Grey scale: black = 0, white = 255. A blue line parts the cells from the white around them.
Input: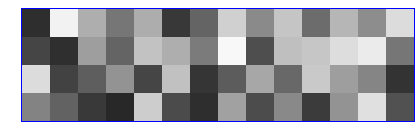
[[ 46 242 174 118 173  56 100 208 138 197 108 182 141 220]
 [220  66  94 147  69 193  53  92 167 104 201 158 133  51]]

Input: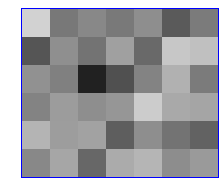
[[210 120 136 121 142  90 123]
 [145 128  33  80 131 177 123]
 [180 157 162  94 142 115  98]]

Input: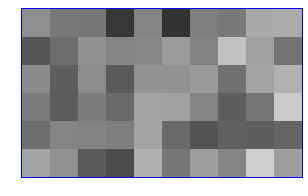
[[142 120 119  55 132  50 127 120 169 171]
 [139  93 140  90 146 146 154 112 162 177]
 [110 132 130 126 164 105  84  96  94 101]]

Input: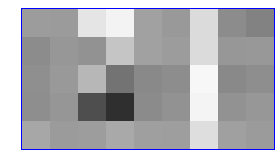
[[156 155 229 243 161 153 219 140 130]
 [143 153 183 115 137 141 247 137 142]
 [167 155 157 169 159 158 222 160 155]]

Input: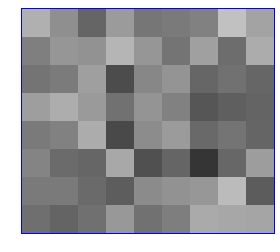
[[176 143 101 155 118 122 129 193 163]
 [116 123 159  76 135 148 102 113 102]
 [122 129 172  73 140 155 105 116 101]
 [122 122 106  93 139 146 151 187  92]]

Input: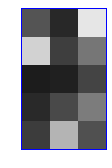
[[ 84  40 230]
 [ 28  32  68]
 [ 60 180  80]]
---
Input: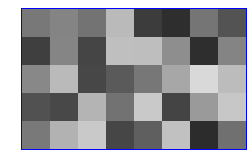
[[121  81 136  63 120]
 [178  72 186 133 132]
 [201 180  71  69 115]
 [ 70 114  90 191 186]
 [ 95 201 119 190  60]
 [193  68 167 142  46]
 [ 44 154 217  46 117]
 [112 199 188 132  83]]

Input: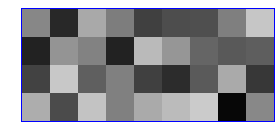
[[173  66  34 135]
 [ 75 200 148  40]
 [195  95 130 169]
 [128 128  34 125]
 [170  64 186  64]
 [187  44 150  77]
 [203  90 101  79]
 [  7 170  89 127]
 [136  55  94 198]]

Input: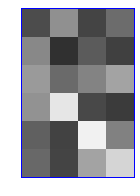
[[104  96 146 154 136  76]
 [ 68  66 230 106  48 144]
 [163 241  72 131  91  68]
 [213 129  59 163  64 108]]

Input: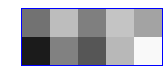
[[ 27 114]
 [129 189]
 [ 86 127]
 [184 196]
 [249 163]]

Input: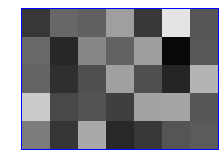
[[124 203 100 104  55]
 [ 54  72  47  39 103]
 [169  83  79 135  96]
 [ 40  63 160  98 159]
 [ 56 163  79 158  56]
 [ 85 165  37   8 228]
 [ 91  86 180  87  86]]

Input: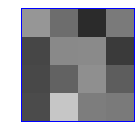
[[ 75  72  70 150]
 [198  98 137 109]
 [125 143 138  43]
 [122  93  58 122]]
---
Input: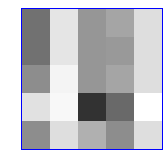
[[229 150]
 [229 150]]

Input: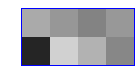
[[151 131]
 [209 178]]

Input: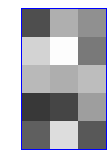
[[175 144]
 [253 121]]

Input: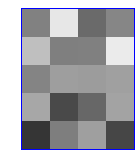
[[231 106]
 [127 128]]

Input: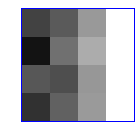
[[ 90 153]
 [112 172]]

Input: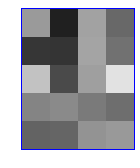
[[ 32 162]
 [ 52 164]]

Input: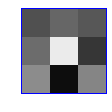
[[102  87]
 [235  54]]

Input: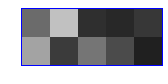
[[193  47]
 [ 59 117]]

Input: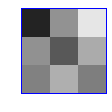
[[146 230]
 [ 88 171]]
